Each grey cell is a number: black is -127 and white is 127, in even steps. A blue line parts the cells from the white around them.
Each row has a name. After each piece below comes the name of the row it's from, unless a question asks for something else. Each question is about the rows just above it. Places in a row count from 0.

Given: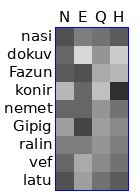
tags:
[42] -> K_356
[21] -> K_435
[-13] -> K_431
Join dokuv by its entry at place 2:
K_435
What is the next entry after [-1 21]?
[-1]
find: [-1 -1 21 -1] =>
ralin
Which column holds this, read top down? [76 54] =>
H
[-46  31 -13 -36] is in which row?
latu
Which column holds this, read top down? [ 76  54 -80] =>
H

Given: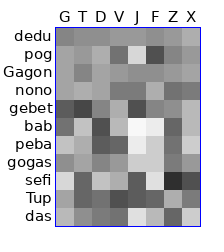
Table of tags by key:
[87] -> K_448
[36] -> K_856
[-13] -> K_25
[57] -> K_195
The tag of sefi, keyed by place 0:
K_448
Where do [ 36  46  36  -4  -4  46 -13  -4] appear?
nono
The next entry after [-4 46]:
[-13]
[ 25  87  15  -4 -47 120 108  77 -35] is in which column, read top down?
J
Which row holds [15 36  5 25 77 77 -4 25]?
gogas
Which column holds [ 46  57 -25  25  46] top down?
V
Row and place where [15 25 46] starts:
dedu, 5

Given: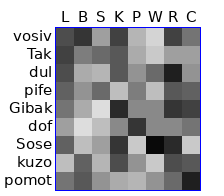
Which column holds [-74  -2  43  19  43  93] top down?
B
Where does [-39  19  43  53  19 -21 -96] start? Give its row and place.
pomot, 1
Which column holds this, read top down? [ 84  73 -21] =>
W
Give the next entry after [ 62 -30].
[53]
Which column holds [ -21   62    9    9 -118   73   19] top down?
W
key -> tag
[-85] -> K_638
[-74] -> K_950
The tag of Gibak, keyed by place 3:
K_638

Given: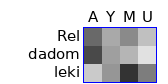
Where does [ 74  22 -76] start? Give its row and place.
leki, 0
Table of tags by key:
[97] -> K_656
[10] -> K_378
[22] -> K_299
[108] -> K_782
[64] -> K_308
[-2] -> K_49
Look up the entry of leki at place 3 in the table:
K_49
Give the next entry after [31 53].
[97]
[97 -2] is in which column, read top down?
U

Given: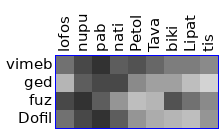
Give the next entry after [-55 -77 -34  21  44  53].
[62]
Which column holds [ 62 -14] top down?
Lipat
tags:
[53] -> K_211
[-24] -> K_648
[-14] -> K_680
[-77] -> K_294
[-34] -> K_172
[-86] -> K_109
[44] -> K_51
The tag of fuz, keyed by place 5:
K_211
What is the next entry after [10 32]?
[32]
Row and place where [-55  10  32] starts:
ged, 3

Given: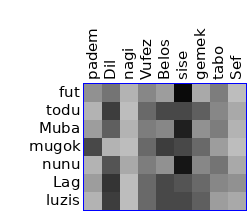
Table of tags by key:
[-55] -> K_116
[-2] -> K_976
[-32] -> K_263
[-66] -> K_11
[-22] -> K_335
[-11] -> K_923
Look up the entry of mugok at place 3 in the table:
K_335
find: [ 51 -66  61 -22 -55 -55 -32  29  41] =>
luzis
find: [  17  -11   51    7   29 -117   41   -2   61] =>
fut
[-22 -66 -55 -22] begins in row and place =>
mugok, 3
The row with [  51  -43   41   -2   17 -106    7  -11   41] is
nunu

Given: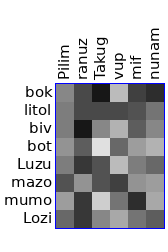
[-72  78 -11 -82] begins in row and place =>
mumo, 1
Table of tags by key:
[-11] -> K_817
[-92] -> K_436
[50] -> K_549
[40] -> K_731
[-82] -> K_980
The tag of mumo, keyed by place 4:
K_980
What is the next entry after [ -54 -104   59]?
[-63]
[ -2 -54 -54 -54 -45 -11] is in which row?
litol

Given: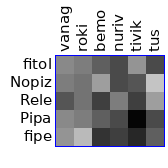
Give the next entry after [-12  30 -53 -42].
[68]
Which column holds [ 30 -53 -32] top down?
tus

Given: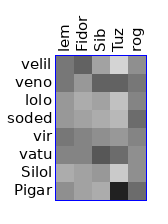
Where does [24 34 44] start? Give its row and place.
soded, 0
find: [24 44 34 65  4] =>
lolo
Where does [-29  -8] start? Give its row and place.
veno, 3

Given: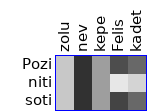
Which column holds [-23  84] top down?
kadet
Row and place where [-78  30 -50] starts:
Pozi, 1

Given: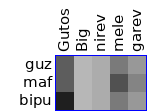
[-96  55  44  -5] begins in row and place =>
bipu, 0
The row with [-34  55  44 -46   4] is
maf
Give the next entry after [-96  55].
[44]
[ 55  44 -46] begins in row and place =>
maf, 1

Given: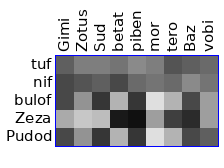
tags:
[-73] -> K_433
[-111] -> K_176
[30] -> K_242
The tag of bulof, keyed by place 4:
K_433
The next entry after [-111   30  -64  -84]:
[30]

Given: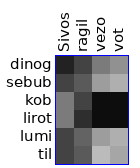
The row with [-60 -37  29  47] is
sebub
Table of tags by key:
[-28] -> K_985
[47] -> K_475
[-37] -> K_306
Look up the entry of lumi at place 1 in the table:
K_985
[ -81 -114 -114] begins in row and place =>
lirot, 1

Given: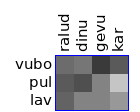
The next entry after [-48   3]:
[69]
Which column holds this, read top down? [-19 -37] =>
ralud

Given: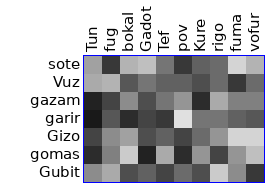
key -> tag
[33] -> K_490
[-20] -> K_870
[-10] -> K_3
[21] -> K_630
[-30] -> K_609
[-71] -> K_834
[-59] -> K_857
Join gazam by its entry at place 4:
K_3
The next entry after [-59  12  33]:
[-49]
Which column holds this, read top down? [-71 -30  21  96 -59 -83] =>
pov
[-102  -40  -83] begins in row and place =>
garir, 0
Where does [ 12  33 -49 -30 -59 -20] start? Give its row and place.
Gizo, 1
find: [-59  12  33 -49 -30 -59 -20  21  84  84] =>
Gizo

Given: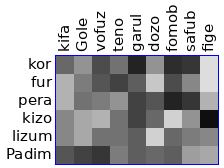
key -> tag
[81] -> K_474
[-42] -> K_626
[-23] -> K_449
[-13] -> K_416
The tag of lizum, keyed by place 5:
K_474
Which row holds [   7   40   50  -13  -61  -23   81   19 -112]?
kizo
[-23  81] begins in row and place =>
kizo, 5

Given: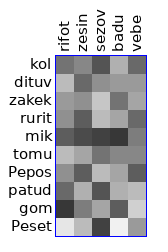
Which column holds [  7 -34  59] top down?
vebe
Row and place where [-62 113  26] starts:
Peset, 2
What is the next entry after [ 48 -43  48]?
[59]
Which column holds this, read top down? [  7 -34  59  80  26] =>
vebe

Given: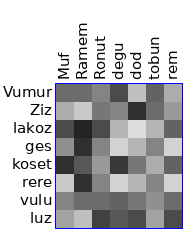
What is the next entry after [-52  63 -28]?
[44]
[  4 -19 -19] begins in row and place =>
vulu, 0
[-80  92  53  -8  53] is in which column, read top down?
dod
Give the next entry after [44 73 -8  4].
[-80]
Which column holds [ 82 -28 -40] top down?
degu

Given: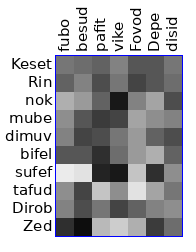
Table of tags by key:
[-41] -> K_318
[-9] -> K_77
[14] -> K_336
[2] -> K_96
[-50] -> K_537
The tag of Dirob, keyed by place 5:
K_96
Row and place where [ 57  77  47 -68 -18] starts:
Zed, 2
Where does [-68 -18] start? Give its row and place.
Zed, 5
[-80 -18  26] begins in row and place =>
bifel, 2
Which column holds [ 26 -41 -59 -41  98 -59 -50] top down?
besud
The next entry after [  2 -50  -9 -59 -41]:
[-18]
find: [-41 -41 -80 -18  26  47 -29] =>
bifel

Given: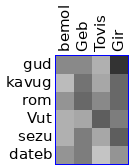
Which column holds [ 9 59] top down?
bemol
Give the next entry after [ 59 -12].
[39]
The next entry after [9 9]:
[48]
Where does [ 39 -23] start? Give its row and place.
kavug, 2
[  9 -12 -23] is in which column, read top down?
Geb
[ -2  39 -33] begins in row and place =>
sezu, 1

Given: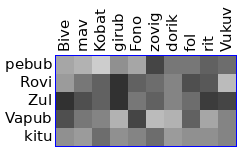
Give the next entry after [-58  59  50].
[-30]
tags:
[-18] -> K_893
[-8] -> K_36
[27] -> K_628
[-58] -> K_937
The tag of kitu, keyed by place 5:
K_893
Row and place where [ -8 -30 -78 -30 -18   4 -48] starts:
Rovi, 1

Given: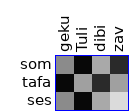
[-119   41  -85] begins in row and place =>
som, 1
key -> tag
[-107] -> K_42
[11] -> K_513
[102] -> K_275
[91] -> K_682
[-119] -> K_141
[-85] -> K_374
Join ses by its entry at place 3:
K_682
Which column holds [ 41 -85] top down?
dibi
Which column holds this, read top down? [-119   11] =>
geku

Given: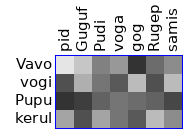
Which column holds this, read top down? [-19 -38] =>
gog
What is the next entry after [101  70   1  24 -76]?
[-19]
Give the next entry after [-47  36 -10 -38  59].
[12]
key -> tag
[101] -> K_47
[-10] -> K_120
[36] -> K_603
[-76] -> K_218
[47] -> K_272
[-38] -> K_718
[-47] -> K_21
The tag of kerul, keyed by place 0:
K_603
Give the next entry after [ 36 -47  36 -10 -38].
[59]

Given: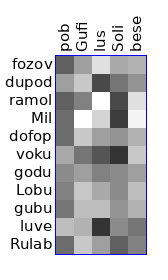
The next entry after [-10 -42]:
[-75]
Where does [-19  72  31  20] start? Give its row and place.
dofop, 0

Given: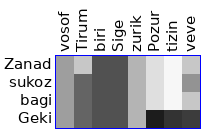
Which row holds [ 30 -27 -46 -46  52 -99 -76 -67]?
Geki
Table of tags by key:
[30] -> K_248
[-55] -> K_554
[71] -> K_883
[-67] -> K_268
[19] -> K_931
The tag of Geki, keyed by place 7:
K_268

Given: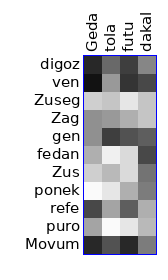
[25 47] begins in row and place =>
Zag, 1
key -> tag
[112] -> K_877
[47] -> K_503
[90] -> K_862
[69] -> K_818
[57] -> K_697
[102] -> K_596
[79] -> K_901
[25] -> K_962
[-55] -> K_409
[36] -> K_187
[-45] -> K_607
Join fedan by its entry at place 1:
K_877
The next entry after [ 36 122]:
[102]
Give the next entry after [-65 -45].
[-33]
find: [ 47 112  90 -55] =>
fedan
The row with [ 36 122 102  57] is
puro

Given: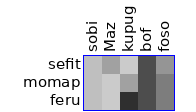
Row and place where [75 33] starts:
momap, 1
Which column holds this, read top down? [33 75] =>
Maz
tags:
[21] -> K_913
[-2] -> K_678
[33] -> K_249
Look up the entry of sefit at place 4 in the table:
K_913
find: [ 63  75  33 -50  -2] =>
momap
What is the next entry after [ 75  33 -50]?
[-2]

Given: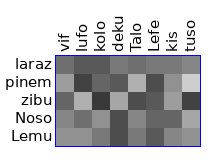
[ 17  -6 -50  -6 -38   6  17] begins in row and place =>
Lemu, 1
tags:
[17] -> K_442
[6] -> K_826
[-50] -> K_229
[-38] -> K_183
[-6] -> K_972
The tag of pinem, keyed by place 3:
K_183
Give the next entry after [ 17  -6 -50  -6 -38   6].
[17]

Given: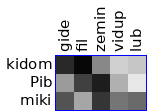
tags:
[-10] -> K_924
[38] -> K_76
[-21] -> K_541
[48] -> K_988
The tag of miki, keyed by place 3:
K_924
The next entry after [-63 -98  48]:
[103]
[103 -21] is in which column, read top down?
lub

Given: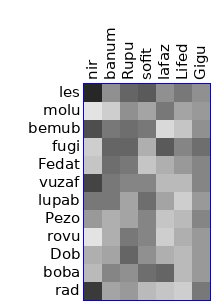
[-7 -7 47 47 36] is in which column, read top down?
banum
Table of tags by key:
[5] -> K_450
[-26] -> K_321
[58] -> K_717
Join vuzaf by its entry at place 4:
K_717
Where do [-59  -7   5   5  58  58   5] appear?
vuzaf
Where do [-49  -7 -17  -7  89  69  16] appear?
bemub
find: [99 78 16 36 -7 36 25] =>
molu
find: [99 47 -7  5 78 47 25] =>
rovu
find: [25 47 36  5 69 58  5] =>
Pezo

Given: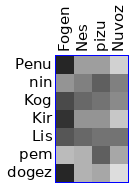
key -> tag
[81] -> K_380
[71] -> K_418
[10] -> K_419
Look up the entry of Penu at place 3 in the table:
K_380
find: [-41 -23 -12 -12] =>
Lis
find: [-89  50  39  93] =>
dogez
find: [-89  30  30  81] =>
Penu
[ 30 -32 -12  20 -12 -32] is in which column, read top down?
pizu

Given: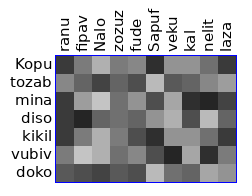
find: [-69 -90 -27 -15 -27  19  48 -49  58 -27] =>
diso
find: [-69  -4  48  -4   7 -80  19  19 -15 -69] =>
Kopu
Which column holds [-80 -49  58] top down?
Sapuf
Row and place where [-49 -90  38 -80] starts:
vubiv, 5
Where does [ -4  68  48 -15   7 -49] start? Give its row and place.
vubiv, 0

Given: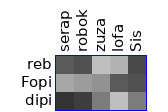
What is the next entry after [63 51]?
[-55]
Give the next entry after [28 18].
[-37]
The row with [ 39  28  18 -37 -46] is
Fopi
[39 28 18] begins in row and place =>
Fopi, 0
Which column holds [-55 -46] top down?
Sis

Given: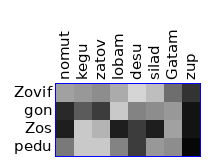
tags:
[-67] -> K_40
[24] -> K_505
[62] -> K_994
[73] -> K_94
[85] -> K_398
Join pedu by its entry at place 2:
K_94
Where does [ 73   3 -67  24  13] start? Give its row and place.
pedu, 2

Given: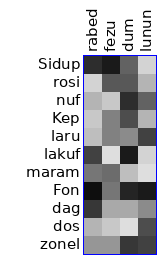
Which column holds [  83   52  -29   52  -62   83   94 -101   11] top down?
lunun
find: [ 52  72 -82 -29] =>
nuf
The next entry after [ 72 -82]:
[-29]
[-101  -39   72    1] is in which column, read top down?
fezu

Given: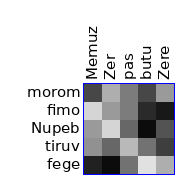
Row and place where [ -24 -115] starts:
Nupeb, 2
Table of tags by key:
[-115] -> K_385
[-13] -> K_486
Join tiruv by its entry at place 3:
K_486
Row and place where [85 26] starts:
fimo, 0

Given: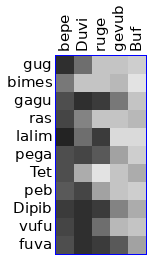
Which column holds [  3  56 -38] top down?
gevub
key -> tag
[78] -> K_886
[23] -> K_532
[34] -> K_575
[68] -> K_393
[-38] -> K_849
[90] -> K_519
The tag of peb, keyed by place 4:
K_886

